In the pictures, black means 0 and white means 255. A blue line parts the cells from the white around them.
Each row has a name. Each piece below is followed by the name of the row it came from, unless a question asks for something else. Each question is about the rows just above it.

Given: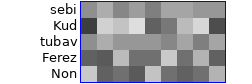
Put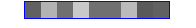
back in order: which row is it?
Ferez
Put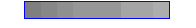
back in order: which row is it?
tubav
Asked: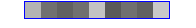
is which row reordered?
Non
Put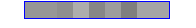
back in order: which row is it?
sebi
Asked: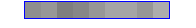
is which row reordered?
tubav
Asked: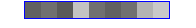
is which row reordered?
Non

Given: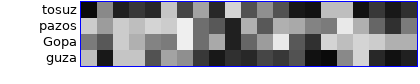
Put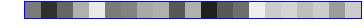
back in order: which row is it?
pazos
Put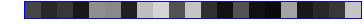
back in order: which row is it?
guza

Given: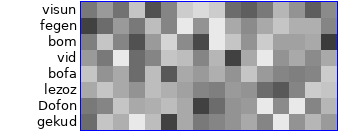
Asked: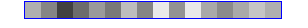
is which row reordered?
fegen
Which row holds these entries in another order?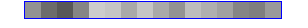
lezoz
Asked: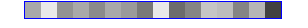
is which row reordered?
vid
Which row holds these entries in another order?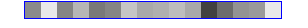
Dofon
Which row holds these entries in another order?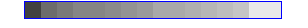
Dofon

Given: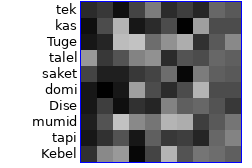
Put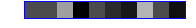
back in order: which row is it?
kas
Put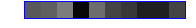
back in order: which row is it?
saket
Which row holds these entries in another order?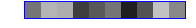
mumid
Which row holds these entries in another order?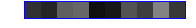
Dise
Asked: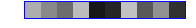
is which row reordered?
Tuge

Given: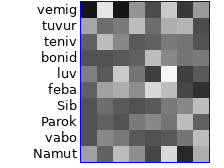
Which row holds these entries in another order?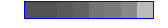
bonid
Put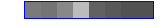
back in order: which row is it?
bonid
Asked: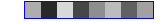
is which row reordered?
Namut
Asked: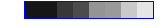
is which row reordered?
vemig
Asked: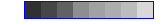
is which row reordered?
feba
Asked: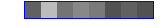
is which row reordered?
Parok
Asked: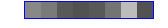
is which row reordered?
vabo

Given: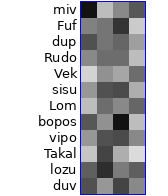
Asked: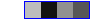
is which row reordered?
bopos
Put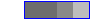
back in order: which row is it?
Rudo
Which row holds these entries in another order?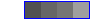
dup
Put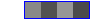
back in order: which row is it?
vipo
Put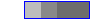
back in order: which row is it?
Rudo

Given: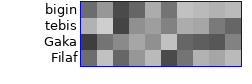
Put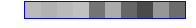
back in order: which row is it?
bigin
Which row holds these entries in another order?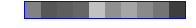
Gaka
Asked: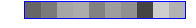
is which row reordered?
tebis
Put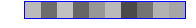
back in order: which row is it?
Filaf

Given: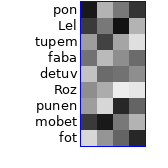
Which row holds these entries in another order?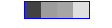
tupem
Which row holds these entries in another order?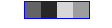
punen
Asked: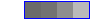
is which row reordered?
faba
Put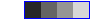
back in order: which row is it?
fot
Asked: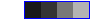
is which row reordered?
pon
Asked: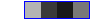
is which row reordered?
mobet

